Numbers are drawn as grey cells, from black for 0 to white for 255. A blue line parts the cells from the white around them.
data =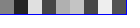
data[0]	130
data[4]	176
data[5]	196
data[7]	238

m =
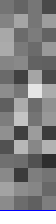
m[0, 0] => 116
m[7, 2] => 108
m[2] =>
[168, 107, 124, 99]
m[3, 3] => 153
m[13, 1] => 141
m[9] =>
[144, 64, 156, 60]
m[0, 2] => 118
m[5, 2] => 165
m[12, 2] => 126
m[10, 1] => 183
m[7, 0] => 95
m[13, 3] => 104
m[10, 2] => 135
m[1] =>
[131, 165, 118, 157]
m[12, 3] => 116
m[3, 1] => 122
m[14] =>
[139, 108, 96, 126]
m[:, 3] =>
[73, 157, 99, 153, 96, 75, 172, 145, 152, 60, 178, 46, 116, 104, 126]
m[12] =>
[137, 59, 126, 116]

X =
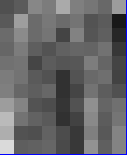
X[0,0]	80
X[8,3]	90
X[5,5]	83
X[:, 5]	[127, 116, 130, 102, 87, 83, 69, 82, 66, 56, 56]
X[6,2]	94
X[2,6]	85
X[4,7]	101
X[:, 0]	[80, 89, 107, 102, 113, 124, 127, 157, 186, 174, 218]
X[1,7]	91
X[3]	[102, 124, 94, 83, 97, 102, 100, 114, 55]
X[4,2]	69
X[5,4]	49
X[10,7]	95
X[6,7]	93
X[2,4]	68
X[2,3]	117
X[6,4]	49
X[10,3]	102
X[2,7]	95
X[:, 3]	[124, 120, 117, 83, 92, 82, 103, 77, 90, 98, 102]
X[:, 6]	[118, 83, 85, 100, 125, 105, 115, 144, 137, 127, 146]
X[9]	[174, 82, 79, 98, 76, 56, 127, 88, 132]
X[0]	[80, 91, 135, 124, 170, 127, 118, 104, 156]
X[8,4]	49
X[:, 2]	[135, 107, 107, 94, 69, 90, 94, 83, 98, 79, 97]

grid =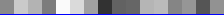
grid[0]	137
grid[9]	102
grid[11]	187
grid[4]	250
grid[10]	181

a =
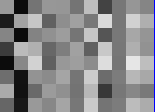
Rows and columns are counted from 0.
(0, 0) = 154
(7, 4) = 165
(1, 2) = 199
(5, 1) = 18
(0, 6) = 190
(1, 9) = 209
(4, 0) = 12
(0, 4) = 150
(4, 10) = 190
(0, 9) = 150
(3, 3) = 103
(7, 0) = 102
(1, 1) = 163
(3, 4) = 126
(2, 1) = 11
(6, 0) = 170
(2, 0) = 133
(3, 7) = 200
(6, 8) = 119
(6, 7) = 56
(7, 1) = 24
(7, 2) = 153
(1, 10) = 175
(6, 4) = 144
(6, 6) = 183
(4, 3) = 96

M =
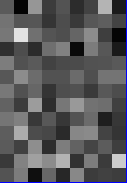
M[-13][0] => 90
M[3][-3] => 124
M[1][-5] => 77
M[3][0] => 47
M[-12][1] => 85
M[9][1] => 172
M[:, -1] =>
[27, 67, 4, 26, 89, 116, 77, 64, 55, 52, 62, 204, 61]
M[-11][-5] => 78
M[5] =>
[87, 140, 108, 82, 82, 107, 79, 116, 116]
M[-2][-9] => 57
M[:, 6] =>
[66, 87, 140, 124, 82, 79, 58, 114, 107, 138, 69, 125, 60]
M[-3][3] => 45
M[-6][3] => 45
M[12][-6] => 103
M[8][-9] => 117
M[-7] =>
[120, 81, 102, 52, 78, 81, 58, 88, 77]
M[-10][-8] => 77
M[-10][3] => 111
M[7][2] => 156
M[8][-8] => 128
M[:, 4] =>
[83, 77, 78, 129, 74, 82, 78, 119, 55, 42, 125, 179, 39]
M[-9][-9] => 125
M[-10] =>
[47, 77, 43, 111, 129, 10, 124, 87, 26]
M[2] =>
[119, 226, 112, 84, 78, 101, 140, 62, 4]
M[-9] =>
[125, 81, 90, 66, 74, 75, 82, 83, 89]
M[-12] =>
[115, 85, 86, 53, 77, 57, 87, 94, 67]

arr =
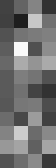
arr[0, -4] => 66
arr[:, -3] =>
[100, 30, 116, 249, 171, 126, 113, 119, 72, 204, 164, 109]
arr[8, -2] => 156
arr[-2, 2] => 96
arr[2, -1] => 128
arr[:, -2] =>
[132, 200, 123, 80, 148, 116, 67, 122, 156, 107, 96, 138]
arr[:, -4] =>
[66, 64, 82, 93, 104, 90, 90, 87, 108, 131, 152, 82]
